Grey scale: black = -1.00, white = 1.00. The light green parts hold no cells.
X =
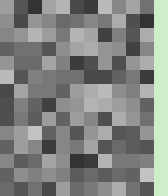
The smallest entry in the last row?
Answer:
-0.43
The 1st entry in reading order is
0.23
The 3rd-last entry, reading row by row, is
0.35
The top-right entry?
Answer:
-0.11
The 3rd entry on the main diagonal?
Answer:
0.41
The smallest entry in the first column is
-0.43
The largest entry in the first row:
0.46
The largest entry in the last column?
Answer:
0.52
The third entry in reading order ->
-0.60
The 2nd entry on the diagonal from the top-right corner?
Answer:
-0.38
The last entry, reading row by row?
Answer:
-0.33
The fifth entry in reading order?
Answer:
0.41
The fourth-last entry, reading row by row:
0.11
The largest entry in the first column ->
0.46
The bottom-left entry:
-0.17

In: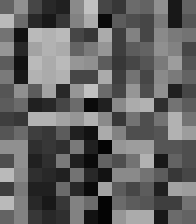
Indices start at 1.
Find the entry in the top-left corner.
-0.22
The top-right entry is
-0.22
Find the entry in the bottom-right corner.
-0.22
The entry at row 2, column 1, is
0.46
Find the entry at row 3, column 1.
-0.10
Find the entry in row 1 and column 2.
0.13
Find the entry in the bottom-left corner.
-0.22
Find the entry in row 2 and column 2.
-0.16
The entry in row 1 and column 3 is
-0.45

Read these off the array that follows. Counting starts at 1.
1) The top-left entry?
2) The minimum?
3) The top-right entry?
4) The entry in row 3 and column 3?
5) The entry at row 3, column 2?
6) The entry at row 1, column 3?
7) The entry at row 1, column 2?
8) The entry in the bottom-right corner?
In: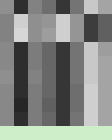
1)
0.12
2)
-0.70
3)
0.29
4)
0.12
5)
0.68
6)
0.02
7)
-0.64
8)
0.29

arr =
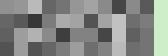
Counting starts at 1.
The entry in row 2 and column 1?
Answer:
-0.20
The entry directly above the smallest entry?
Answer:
0.46
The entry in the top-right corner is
-0.30
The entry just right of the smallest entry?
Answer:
-0.03
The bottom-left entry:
-0.35
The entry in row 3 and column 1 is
-0.25
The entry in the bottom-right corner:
-0.09
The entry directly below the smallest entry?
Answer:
0.40
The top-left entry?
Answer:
0.13

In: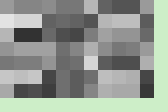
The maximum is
0.78
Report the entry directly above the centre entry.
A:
-0.45
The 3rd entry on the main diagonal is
-0.61
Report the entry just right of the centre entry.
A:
0.37
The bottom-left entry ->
0.32
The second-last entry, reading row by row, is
0.32
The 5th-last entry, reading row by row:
0.04
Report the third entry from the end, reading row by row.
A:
0.32
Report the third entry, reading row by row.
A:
0.04
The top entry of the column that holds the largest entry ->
0.21
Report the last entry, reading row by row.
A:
-0.56
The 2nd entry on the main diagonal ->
0.67
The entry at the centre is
0.04
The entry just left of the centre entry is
-0.13
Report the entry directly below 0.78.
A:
0.43
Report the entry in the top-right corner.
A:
0.21
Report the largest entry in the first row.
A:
0.43
